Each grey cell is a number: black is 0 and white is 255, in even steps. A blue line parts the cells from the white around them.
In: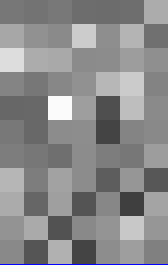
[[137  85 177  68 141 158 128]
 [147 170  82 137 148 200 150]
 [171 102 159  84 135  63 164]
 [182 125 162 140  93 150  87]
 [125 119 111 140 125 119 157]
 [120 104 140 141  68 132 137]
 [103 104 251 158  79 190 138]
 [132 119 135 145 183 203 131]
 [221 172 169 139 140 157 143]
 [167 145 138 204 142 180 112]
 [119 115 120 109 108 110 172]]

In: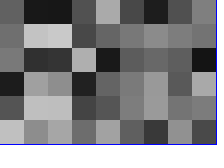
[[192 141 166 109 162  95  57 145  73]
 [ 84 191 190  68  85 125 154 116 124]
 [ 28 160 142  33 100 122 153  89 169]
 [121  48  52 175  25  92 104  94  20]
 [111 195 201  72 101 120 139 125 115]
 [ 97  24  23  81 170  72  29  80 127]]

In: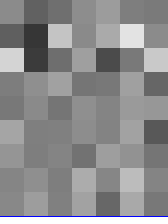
[[136 157 128 162 103 169 120]
 [133 143 126 172 134 188 132]
 [149 126 132 114 158 146 117]
 [165 127 128 141 131 162  88]
 [120 138 117 143 132 154 151]
 [125 143 161 117 120 160 102]
 [212  59 110 159  75 121 201]
 [ 95  54 196 138 170 227 139]
 [139  97 111 141 156 126 122]]

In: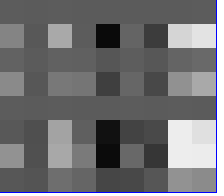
[[ 87  84 110 101  70  72  86 146 139]
 [146  80 168 122  11 104  54 237 236]
 [ 88  79 163  95  17  67  73 237 224]
 [ 92  91  92  91  91  92  91  92  91]
 [138  87 120 117  63 102  72 145 169]
 [ 98  91  97  96  86  93  87 100 105]
 [132  88 169  92  10 100  60 213 227]
 [ 92  91  92  91  91  91  91  91  92]]

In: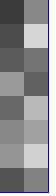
[[ 84 130]
 [149 209]
 [134 160]
 [104 186]
 [154  98]
 [ 91 115]
 [ 76 214]
 [ 59 134]]

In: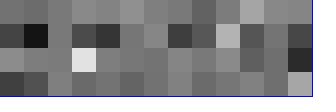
[[ 64  81 127 106 115 100 114 129 107 118 129 111 166]
 [140 125 123 226 126 119 115 133 121 138  95 111  43]
 [ 68  20 121  75  53 118 134  62  87 179  85 116  71]
 [114 108 121 137 131 144 127 121  98 124 165 136 133]]

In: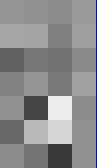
[[139 115  57 145]
 [105 186 214 144]
 [144  69 238 141]
 [131 150 121 161]
 [ 97 118 113 138]
 [165 164 127 158]
 [149 145 141 153]]

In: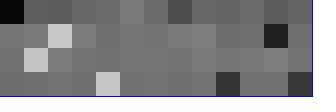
[[108 110 116 112 199 114 116 111 115  52 113 113  56]
 [113 197 123 116 113 117 118 115 121 117 119 126 116]
 [117 120 201 124 112 118 115 120 125 109 112  32 112]
 [  7  94  90 103 105 120 105  76 102 101 106  92 100]]
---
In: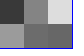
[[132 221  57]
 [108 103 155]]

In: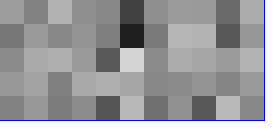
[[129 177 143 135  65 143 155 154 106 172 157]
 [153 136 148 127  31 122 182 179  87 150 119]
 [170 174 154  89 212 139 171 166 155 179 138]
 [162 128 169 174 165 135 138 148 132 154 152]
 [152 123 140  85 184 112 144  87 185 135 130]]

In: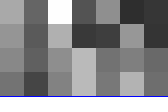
[[101 254  83 143  46  54 169]
 [ 90 176  57  62 151  52 149]
 [ 96 142 186 114 127 105 136]
 [ 69 130 186 120 179 110 115]]

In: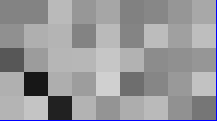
[[131 186 151 166 129 135 150 168 131]
 [175 180 131 186 132 188 160 190 144]
 [156 182 183 198 178 140 144 150  87]
 [ 23 174 157 208 110 134 153 194 176]
 [196  33 179 148 173 186 145 118 180]]

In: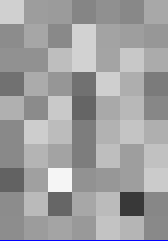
[[157 155 133 144 136 168 208]
 [166 137 210 163 158 151 140]
 [145 190 210 164 200 171 145]
 [171 150 113 207 174 123 113]
 [139 201 101 169 184 135 176]
 [205 188 125 178 196 175 137]
 [180 163 125 190 158 193 137]
 [160 245 146 151 158 203  98]
 [186 102 167 187  56 135 140]
 [156 164 153 195 181 137 141]]

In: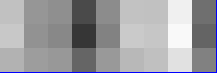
[[150 143  74 140 194 193 240 111 193]
 [146 136  54 130 202 198 249 100 200]
 [157 152 101 153 184 192 225 129 178]]

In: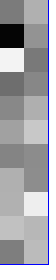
[[176 123]
 [147   5]
 [121 243]
 [135 110]
 [175 136]
 [200 161]
 [140 132]
 [141 176]
 [238 177]
 [183 193]
 [187 126]]

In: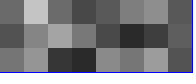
[[196 107  72  89 126 142  88 106]
 [133 164 120  73  42  62  94  82]
 [149  54  42 138 118 156  83 117]]
